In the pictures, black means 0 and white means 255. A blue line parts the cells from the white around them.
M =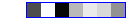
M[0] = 78
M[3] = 185
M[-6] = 252
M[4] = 234

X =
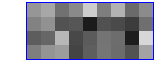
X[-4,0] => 150
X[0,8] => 139
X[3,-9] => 126
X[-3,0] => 130
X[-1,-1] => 163
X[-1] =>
[126, 148, 156, 68, 94, 117, 108, 82, 163]
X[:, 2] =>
[113, 82, 183, 156]
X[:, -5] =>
[205, 27, 91, 94]
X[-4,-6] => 138
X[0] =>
[150, 167, 113, 138, 205, 126, 178, 106, 139]

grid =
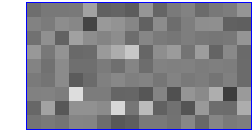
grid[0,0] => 110
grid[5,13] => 116
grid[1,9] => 140
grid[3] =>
[152, 120, 147, 105, 107, 154, 173, 199, 102, 142, 155, 116, 157, 100, 137, 106]
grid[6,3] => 221
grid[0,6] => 100
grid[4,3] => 111
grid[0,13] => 120
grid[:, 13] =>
[120, 143, 118, 100, 127, 116, 174, 109, 134]
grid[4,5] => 123
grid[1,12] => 142
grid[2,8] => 134
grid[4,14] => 125
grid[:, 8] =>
[149, 97, 134, 102, 109, 131, 86, 187, 121]
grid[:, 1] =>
[120, 123, 144, 120, 113, 116, 130, 162, 121]
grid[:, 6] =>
[100, 147, 141, 173, 111, 136, 101, 215, 88]
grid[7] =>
[103, 162, 87, 145, 145, 139, 215, 118, 187, 97, 113, 84, 153, 109, 108, 173]
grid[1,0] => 130
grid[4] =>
[131, 113, 139, 111, 111, 123, 111, 133, 109, 130, 128, 129, 124, 127, 125, 107]
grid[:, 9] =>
[101, 140, 122, 142, 130, 118, 132, 97, 121]
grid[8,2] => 116
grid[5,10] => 131
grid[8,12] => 104

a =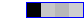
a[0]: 1
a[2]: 184
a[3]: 207

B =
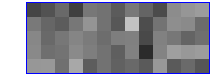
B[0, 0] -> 69
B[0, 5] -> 114
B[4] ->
[151, 152, 112, 168, 93, 114, 97, 105, 90, 152, 90, 106, 86]
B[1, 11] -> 138
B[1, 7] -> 194
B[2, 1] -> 105
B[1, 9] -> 115
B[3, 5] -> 114
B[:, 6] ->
[91, 87, 126, 95, 97]
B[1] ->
[121, 102, 92, 119, 148, 114, 87, 194, 77, 115, 142, 138, 108]
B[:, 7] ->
[120, 194, 128, 129, 105]
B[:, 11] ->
[150, 138, 100, 152, 106]
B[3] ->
[137, 111, 115, 138, 126, 114, 95, 129, 43, 131, 159, 152, 156]
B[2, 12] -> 111
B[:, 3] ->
[63, 119, 133, 138, 168]
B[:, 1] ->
[82, 102, 105, 111, 152]

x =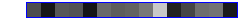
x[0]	78
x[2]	88
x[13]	115
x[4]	21

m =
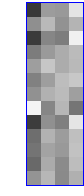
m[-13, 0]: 56
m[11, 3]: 189
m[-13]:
[56, 156, 153, 228]
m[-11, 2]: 125
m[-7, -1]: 159
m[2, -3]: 134
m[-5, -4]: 60
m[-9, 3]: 185
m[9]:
[110, 178, 156, 191]
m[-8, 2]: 189
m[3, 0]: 124
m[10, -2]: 153
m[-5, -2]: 127
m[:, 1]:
[156, 185, 134, 154, 198, 158, 177, 134, 144, 178, 163, 171, 183]
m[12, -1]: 176

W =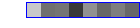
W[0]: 201
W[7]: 104
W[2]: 116

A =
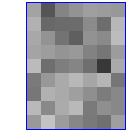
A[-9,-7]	163
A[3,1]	157
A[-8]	[177, 104, 107, 108, 139, 109, 183]
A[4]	[187, 110, 126, 133, 111, 56, 170]
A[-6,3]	153
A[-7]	[168, 147, 115, 95, 146, 138, 188]
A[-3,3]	159
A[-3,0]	119
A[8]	[153, 195, 156, 135, 121, 112, 159]
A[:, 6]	[152, 183, 188, 156, 170, 118, 136, 136, 159]
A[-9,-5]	132
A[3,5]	118
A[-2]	[185, 137, 171, 185, 122, 143, 136]
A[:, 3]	[147, 108, 95, 153, 133, 184, 159, 185, 135]

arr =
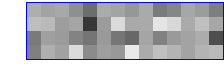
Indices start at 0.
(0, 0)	174
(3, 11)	163
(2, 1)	160
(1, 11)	170
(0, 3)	143
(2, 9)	129
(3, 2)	161
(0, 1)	163
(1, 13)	167
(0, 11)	167
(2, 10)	154
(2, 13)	78
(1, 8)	170
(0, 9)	123
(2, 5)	154
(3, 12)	179

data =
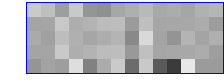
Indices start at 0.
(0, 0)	202
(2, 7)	137
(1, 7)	155
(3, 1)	165
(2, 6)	180
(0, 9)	169
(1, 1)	165
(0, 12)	177
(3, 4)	179
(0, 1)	191
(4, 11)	231
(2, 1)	161
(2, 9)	164
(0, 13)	181
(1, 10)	167
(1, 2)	200
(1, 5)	188
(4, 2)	158
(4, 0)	149
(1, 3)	174
